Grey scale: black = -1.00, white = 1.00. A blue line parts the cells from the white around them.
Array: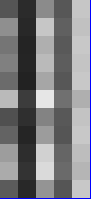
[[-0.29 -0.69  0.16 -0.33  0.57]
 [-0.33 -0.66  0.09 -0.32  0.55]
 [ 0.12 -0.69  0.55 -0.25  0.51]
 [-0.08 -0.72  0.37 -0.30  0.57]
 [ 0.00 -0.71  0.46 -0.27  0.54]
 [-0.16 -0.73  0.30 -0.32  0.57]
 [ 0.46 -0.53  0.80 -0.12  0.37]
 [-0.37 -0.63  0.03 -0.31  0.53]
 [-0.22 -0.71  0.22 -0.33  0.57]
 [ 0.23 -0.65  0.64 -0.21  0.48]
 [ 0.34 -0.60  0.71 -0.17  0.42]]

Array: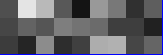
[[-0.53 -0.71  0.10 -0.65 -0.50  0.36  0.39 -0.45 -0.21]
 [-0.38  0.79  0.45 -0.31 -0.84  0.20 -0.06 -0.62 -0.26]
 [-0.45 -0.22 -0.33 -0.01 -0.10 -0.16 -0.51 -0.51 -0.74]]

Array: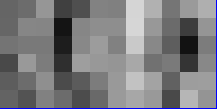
[[-0.22 -0.35  0.01 -0.15 -0.40 -0.18  0.21  0.31  0.20 -0.43  0.43  0.16]
 [-0.21 -0.15  0.18 -0.50 -0.38  0.02  0.00  0.67  0.39 -0.08  0.21  0.37]
 [-0.20  0.05  0.04 -0.84  0.05  0.11  0.11  0.68  0.19 -0.16 -0.52  0.17]
 [-0.09 -0.05 -0.05 -0.77  0.07  0.22  0.01  0.58  0.07 -0.26 -0.86 -0.03]
 [-0.43  0.20 -0.03 -0.63  0.24  0.19  0.17  0.32 -0.11 -0.04 -0.59  0.07]
 [-0.27 -0.15  0.12 -0.41 -0.29 -0.03  0.20  0.52  0.28 -0.24  0.23  0.24]]

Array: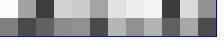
[[ 0.00 -0.42 -0.23  0.09  0.13 -0.42  0.41  0.13  0.39 -0.24  0.31 -0.41]
 [ 0.97  0.27 -0.52  0.65  0.60  0.28  0.77  0.86  0.91 -0.53  0.71  0.14]]

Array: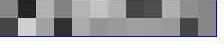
[[-0.46  0.62  0.27 -0.62  0.33  0.16  0.20  0.25  0.22  0.20 -0.46  0.05]
 [ 0.05 -0.71  0.39  0.03  0.41  0.52  0.37 -0.46 -0.39  0.37  0.12  0.05]]

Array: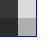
[[-0.66  0.37]
 [-0.57  0.71]]

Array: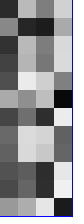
[[ 0.20  0.36  0.80 -0.79]
 [-0.66  0.46 -0.01  0.64]
 [ 0.07 -0.70 -0.78  0.33]
 [-0.61  0.45 -0.02  0.70]
 [-0.48  0.42 -0.07  0.71]
 [-0.38  0.84  0.62  0.00]
 [ 0.33  0.12  0.49 -0.93]
 [-0.46 -0.13 -0.64  0.85]
 [-0.18  0.72  0.66 -0.24]
 [-0.24  0.70  0.57 -0.21]
 [-0.36 -0.27 -0.65  0.81]
 [-0.42 -0.21 -0.64  0.88]]

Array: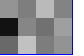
[[-0.18  0.51 -0.02  0.15]
 [ 0.16 -0.01  0.46  0.03]
 [-0.86  0.05 -0.11  0.25]]

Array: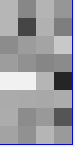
[[ 0.28  0.14  0.42  0.21]
 [ 0.43  0.06  0.41  0.18]
 [ 0.43 -0.46  0.39 -0.01]
 [ 0.10  0.22  0.29  0.57]
 [ 0.23  0.14  0.05  0.09]
 [ 0.89  0.89  0.42 -0.71]
 [ 0.34  0.33  0.32  0.35]
 [ 0.35  0.10  0.20 -0.33]]
